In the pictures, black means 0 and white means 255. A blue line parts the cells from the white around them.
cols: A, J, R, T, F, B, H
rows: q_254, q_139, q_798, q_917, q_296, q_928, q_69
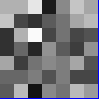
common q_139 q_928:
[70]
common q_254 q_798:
[177]
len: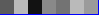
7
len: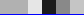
6

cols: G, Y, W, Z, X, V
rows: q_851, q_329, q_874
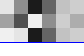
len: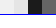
4
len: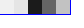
5
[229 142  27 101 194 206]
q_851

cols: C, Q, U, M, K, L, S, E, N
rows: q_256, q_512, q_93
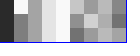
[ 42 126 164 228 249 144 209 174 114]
q_512
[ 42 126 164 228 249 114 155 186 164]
q_93

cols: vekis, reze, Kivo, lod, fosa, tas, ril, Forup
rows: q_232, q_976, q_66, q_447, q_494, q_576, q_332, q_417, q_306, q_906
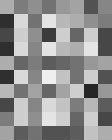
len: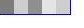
5
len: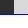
2
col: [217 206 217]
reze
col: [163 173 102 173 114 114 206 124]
tas
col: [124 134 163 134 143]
Kivo
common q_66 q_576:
[206]

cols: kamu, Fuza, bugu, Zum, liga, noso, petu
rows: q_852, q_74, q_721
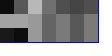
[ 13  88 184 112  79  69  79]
q_852
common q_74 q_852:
[88]
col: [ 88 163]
Fuza

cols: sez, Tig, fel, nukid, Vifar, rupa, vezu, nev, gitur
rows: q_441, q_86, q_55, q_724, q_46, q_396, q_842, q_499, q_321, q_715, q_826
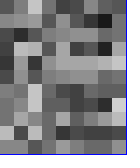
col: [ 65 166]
rupa
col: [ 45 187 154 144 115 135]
Tig
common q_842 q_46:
[197]
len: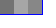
3
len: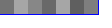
7

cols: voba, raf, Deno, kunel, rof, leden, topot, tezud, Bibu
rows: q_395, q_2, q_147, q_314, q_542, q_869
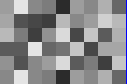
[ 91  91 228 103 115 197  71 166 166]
q_314
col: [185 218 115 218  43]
rof

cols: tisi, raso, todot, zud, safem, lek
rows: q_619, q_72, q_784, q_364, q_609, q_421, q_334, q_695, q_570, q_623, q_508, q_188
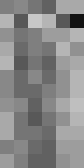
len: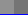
2
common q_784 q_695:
[145]
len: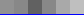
6

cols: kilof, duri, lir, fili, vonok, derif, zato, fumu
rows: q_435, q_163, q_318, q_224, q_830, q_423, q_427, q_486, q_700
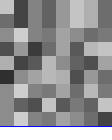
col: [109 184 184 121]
fili
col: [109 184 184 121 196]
fili
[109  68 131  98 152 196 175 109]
q_163
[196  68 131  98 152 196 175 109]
q_435
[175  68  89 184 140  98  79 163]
q_830
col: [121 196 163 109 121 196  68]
fumu

